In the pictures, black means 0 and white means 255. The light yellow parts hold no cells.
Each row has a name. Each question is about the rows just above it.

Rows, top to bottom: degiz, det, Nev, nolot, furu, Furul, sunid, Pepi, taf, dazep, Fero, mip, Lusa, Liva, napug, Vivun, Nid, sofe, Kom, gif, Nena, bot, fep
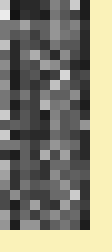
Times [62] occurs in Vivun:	1
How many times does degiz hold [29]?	2
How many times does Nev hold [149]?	1
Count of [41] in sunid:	2
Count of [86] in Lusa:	3
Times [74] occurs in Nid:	3

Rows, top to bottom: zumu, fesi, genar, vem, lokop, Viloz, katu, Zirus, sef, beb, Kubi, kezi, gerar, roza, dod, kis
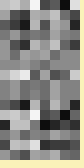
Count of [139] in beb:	0
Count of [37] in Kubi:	1

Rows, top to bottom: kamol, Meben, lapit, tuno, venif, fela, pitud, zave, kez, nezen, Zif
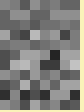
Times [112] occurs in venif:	2
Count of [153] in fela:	0
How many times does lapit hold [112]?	4
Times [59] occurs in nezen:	0
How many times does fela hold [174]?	0
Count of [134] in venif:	1
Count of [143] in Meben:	5

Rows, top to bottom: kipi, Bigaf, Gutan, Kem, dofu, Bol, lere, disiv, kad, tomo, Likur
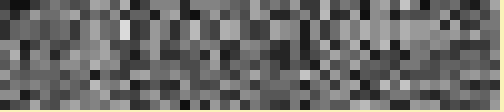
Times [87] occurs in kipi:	9
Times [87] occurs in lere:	7

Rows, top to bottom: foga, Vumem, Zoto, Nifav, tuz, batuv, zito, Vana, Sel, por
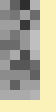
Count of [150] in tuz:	1
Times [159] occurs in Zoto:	3
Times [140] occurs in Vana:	3
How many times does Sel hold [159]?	3
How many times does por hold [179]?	1
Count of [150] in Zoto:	0

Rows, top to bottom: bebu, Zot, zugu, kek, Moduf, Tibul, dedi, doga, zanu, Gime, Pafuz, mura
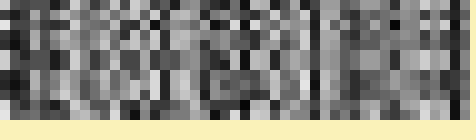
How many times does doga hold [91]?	5
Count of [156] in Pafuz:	4
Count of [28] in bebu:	6
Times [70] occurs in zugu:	3
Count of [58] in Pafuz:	8

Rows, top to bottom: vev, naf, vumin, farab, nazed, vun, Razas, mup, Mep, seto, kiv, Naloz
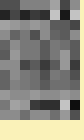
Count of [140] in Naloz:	4
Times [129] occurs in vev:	3
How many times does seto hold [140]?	5
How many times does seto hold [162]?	0
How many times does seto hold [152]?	3
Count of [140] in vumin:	2
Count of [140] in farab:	3

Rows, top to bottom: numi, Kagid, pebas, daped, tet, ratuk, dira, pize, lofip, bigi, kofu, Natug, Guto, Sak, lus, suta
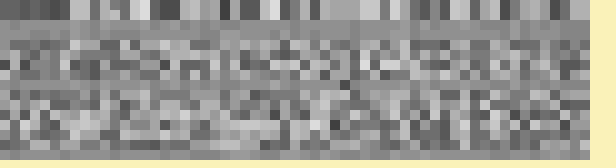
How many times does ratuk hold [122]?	14
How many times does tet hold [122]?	5
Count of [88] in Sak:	1
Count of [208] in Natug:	2
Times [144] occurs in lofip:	31
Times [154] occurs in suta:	8

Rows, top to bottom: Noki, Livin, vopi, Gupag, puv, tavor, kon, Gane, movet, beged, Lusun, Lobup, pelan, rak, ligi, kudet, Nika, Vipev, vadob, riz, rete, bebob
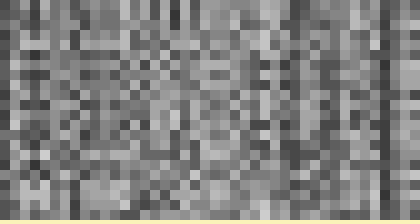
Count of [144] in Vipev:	4
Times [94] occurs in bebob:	3
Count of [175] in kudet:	8

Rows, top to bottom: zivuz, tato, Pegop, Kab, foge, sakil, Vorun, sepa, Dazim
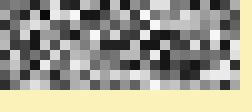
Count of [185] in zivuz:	0
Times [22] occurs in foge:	4
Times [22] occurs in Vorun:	4
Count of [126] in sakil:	2
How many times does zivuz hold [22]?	4
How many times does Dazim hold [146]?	3

